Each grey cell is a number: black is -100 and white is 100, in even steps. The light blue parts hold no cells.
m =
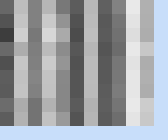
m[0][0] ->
-19
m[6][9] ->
80
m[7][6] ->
40
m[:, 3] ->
[43, 58, 69, 47, 59, 53, 52, 40, 51]
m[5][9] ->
80
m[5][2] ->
4
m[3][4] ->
10
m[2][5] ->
-40
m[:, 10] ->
[38, 37, 36, 56, 36, 38, 36, 60, 57]
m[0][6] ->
44
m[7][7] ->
-26
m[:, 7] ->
[-25, -30, -29, -33, -30, -30, -28, -26, -29]
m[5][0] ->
-27
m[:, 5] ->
[-28, -36, -40, -32, -36, -33, -33, -29, -34]
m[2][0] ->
-52
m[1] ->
[-35, 54, 1, 58, 15, -36, 47, -30, -8, 78, 37]
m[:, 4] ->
[-6, 15, 33, 10, 17, 7, 6, 6, 20]
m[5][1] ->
51
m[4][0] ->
-37
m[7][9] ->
83
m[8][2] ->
-10

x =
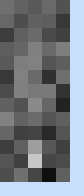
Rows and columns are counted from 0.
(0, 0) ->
-13
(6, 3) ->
-5
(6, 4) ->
-60
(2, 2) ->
-17
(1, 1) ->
-39
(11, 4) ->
-41
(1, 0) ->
-19
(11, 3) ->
-45
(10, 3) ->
-32
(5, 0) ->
-56
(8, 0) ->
1
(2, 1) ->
-25
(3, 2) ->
0
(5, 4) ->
-13
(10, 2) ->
24
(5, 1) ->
1
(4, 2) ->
1
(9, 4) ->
-34
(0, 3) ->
-18
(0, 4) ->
-36
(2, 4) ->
-49

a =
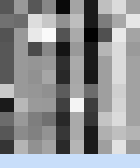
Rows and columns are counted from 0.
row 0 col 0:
-32
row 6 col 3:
13
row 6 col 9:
27
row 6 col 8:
62
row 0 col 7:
50
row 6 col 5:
33
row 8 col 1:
20
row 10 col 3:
28
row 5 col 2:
14
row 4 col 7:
25
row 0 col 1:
20
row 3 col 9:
21
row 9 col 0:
-32
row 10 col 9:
21
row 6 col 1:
20
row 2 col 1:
20
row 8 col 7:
54
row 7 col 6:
-52
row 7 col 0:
-80
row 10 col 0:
-59
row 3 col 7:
43
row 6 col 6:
-15
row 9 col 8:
50
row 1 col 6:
-80
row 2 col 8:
83
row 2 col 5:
33
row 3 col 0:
-32
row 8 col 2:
-1
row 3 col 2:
-42
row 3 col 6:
-80
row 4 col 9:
27
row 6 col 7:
25
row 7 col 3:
20

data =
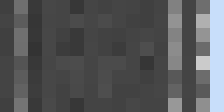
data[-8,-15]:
-50
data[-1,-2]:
-47
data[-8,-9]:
-46
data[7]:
[-50, -9, -55, -43, -48, -57, -47, -47, -48, -44, -47, -47, 19, -47, 12]
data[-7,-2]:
-47
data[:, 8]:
[-46, -46, -49, -53, -41, -46, -48, -48]
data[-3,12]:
-31
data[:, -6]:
[-47, -49, -47, -46, -46, -46, -48, -44]
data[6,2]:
-52
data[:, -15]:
[-50, -47, -50, -50, -47, -47, -47, -50]
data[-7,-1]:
38
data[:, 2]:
[-55, -58, -57, -60, -56, -54, -52, -55]
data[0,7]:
-48
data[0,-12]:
-44
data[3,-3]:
10
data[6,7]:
-39
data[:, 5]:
[-57, -41, -55, -55, -40, -42, -43, -57]
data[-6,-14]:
-12
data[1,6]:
-45
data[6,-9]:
-47
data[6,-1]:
-30
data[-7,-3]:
15
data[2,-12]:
-44
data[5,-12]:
-44
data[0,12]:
1
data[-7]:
[-47, -28, -58, -45, -46, -41, -45, -41, -46, -49, -50, -46, 15, -47, 38]
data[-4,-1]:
59
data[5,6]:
-46

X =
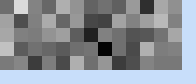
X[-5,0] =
-14
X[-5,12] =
13
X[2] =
[31, 0, -3, 15, 25, -27, -75, 1, -12, -35, -32, -10, 31]
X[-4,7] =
-48
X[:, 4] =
[37, -20, 25, -29, -42]
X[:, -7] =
[-22, -44, -75, -9, -13]
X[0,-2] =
32
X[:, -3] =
[-63, 25, -32, 38, 3]
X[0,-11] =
3
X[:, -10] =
[-19, 34, 15, -19, -2]
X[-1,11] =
-6
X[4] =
[-4, 5, -53, -2, -42, 37, -13, 18, -53, -39, 3, -6, -6]
